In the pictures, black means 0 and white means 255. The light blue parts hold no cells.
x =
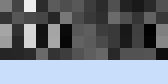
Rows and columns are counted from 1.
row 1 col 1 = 125
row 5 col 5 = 51
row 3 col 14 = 127
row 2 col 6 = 120
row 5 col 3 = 43
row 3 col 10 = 57
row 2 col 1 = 52
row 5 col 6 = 61
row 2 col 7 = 75
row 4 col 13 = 5
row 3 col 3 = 214
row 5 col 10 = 40
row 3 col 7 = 88
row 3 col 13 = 2
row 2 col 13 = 98
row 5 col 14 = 14
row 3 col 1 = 165
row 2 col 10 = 107
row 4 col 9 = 74
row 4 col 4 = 19
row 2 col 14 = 56
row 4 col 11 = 26
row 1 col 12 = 25

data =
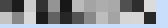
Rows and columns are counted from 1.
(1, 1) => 69
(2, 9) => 189
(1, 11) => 80
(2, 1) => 196
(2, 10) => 164
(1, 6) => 23
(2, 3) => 216

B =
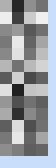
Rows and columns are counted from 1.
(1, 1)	176
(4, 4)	165
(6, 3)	185
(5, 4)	189
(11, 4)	113
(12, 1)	120
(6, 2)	114
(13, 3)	94
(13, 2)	126
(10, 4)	109
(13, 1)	141
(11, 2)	220
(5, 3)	116
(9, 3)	114
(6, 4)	211

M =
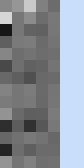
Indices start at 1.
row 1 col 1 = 135
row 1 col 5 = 108
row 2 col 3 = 140
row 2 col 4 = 109
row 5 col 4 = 109
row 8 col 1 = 131
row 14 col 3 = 129
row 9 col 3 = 121
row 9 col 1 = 123
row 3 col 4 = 97
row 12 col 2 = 113
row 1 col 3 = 201
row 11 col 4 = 87
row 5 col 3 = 115
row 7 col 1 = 104
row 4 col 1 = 95
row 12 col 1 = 103
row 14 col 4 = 111
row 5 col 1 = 134
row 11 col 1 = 46
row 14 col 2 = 117
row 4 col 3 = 124

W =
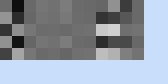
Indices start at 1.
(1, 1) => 107
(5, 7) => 112
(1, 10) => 145
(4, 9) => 44
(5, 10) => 177
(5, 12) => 115
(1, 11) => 60
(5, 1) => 66
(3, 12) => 115
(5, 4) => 106
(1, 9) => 102
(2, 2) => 44
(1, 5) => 113
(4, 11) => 73
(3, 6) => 106
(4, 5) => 113

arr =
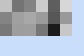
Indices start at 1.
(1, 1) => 195
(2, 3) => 168
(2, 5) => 87
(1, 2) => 116
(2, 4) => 155

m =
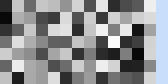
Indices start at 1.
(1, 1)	40
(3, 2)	97
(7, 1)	193
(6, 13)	135
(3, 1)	50
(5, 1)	205
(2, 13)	218
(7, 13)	212
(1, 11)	76
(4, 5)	96
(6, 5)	79
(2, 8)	204
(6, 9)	238
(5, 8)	124
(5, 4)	77
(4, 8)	170
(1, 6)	147
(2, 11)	165
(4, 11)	45
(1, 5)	189
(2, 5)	59
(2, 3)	157
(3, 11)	233
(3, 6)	226
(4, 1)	114
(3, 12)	19
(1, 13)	238
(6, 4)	156
